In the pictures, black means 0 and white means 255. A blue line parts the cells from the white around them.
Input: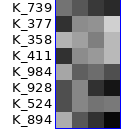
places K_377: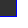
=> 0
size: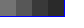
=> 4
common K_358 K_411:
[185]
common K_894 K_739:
[87]
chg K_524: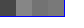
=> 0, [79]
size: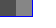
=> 2

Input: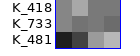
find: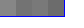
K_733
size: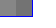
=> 2

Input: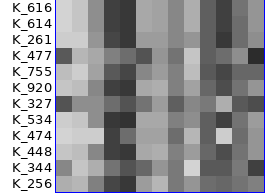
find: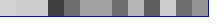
K_474
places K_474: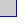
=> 1 2 10

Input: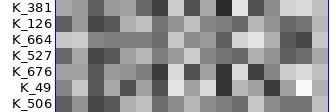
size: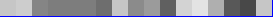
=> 17
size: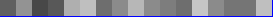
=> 17
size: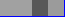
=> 4
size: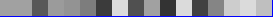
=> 17
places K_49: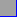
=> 5 8 12 14

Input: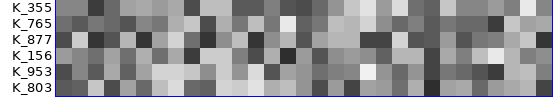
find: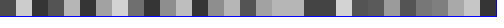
K_877
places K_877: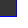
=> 2 5 9 12 30
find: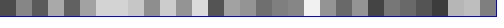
K_953
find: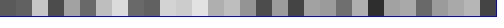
K_803

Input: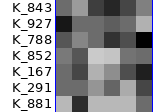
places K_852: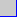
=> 2
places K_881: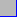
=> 0 2 3 4
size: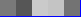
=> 5
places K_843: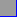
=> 1
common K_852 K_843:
[108]
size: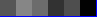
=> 6
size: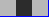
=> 3

